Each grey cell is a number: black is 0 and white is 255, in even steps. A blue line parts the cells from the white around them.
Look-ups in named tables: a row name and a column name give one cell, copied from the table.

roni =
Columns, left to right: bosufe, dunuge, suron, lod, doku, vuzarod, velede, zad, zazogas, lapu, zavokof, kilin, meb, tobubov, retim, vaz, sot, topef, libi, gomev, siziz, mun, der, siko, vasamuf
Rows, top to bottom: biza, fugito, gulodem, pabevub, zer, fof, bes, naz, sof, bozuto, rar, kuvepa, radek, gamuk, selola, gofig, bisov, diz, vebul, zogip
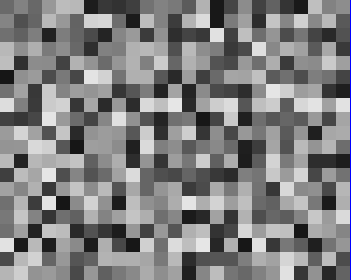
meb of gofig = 135
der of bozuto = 31
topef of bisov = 215
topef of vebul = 126
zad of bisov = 54
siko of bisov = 160
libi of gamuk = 114
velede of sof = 68
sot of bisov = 71
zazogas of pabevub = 125
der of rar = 148
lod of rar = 208
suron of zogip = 147
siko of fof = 114
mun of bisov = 22
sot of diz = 176
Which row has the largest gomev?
bes

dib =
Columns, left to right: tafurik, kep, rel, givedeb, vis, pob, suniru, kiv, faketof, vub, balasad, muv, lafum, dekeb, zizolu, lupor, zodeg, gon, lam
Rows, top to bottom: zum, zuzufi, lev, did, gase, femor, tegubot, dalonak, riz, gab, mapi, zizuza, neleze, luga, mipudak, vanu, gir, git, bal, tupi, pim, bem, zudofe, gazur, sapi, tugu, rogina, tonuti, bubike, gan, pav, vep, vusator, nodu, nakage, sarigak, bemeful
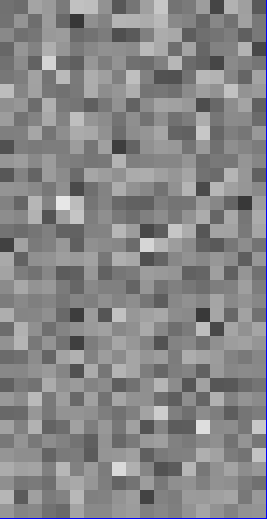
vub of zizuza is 127
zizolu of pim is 110
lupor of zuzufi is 135
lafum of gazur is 110
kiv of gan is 126
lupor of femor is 179
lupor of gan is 126
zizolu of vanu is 172
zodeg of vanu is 168
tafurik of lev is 137
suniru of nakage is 150

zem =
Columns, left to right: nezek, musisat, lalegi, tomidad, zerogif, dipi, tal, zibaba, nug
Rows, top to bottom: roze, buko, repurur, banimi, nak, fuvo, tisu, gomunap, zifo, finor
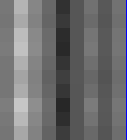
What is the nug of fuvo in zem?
109
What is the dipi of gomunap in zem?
86
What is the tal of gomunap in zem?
123
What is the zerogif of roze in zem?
49
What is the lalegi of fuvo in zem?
129
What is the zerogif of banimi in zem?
41
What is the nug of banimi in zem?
117
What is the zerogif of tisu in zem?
54
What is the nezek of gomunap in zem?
125
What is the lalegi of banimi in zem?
139
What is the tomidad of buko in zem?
101
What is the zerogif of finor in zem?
60
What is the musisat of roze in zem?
180
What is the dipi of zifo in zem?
86
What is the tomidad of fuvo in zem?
98

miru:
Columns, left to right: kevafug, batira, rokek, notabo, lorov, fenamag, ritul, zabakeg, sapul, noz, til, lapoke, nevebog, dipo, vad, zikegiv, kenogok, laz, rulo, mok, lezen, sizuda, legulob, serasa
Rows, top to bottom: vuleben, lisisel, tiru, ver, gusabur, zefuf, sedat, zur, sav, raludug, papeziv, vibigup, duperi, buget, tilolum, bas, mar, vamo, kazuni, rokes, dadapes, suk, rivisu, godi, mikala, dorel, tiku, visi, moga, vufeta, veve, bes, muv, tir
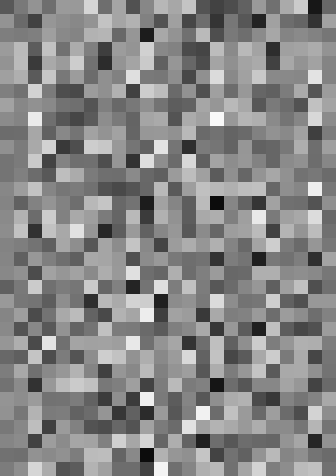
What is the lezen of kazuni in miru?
113
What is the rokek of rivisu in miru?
75
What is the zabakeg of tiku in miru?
64
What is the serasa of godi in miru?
156
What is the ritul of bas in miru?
158
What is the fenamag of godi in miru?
100
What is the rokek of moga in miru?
155
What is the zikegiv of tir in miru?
185
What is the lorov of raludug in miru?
136
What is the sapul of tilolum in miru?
104
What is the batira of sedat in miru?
113
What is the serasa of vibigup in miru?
135
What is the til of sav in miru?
165
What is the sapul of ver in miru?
156
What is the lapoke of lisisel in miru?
82

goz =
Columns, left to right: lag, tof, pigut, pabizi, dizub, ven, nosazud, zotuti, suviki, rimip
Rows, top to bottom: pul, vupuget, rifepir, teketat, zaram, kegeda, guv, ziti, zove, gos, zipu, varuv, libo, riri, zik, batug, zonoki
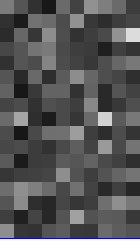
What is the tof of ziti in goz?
76
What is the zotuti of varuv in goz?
74
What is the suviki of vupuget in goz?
61
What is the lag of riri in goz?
109
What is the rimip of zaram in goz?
120
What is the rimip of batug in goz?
56
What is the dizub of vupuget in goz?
76
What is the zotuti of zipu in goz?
154
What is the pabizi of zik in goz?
39
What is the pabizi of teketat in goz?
122
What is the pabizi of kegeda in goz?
46
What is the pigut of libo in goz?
65
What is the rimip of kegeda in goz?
47
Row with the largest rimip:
rifepir

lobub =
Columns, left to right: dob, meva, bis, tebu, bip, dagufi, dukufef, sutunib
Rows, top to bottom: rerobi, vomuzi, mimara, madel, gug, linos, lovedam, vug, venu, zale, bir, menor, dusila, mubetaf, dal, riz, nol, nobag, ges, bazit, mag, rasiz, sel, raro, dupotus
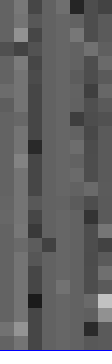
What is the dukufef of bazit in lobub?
77
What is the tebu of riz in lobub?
98
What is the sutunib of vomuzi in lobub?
90
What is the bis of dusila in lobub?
70
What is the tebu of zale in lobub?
98
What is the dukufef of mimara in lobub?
77
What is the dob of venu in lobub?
99
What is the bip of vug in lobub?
102
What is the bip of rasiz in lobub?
102
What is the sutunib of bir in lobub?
90
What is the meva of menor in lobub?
131
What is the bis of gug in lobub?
70
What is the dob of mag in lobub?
99
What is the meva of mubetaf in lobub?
116
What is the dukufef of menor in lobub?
77
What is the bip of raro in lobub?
102
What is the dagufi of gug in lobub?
98
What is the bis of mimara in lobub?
70

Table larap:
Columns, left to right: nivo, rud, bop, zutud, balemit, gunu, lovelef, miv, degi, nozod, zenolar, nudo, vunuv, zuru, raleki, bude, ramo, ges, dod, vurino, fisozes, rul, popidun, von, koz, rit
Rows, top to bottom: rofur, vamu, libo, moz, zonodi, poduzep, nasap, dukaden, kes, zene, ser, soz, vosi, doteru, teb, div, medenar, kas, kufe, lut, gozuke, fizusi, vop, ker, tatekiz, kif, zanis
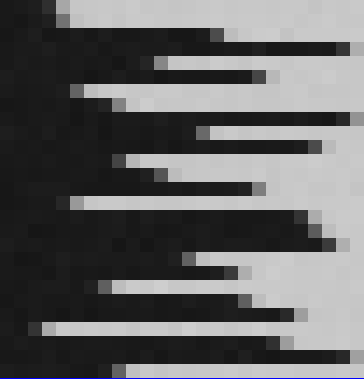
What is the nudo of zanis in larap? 196
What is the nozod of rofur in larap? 202
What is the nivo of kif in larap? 24
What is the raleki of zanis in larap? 199
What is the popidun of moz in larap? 27
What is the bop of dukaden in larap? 26
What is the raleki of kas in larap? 28
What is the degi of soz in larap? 68
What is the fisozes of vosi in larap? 200
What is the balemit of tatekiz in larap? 25
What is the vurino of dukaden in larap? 198
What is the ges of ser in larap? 25
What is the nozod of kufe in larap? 27
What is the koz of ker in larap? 201
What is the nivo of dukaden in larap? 23
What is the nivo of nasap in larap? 27
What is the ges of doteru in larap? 34
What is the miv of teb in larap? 201
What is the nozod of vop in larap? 26
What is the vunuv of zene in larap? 25
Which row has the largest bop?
ker

